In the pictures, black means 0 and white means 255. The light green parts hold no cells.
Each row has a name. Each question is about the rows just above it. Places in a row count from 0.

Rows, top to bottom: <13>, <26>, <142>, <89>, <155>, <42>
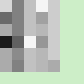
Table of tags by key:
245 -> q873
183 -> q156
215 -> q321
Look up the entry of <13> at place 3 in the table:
q873
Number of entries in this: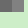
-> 2
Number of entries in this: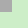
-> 1

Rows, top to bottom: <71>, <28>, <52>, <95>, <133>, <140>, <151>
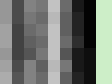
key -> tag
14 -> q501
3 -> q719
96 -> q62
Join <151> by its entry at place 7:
q501
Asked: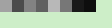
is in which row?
<140>
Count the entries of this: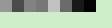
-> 8
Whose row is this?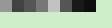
<133>
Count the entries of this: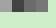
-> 4

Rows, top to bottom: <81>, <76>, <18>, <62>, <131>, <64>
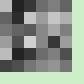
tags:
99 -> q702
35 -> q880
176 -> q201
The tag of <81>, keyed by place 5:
q702
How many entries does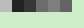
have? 6
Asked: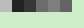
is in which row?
<81>
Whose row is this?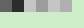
<76>
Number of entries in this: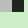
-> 2
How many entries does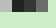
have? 4

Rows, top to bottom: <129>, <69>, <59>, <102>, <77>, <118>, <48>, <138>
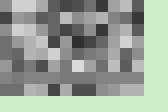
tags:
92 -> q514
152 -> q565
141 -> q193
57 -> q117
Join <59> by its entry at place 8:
q117
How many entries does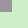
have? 1
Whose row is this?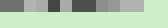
<138>
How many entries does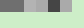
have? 6
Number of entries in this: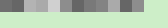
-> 12
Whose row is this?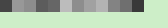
<69>

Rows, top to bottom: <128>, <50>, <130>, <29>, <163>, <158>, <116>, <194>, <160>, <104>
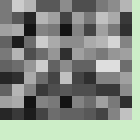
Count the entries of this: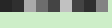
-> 9
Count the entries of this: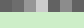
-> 7
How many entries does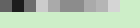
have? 10
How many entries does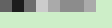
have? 8
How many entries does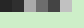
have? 6
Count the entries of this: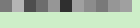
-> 11
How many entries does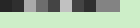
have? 10

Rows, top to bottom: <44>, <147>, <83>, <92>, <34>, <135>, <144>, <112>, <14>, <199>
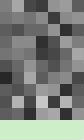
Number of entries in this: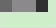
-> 4
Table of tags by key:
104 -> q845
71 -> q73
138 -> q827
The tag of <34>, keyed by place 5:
q845
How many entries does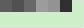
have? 6
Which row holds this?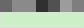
<92>
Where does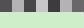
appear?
<14>
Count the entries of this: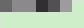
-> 6

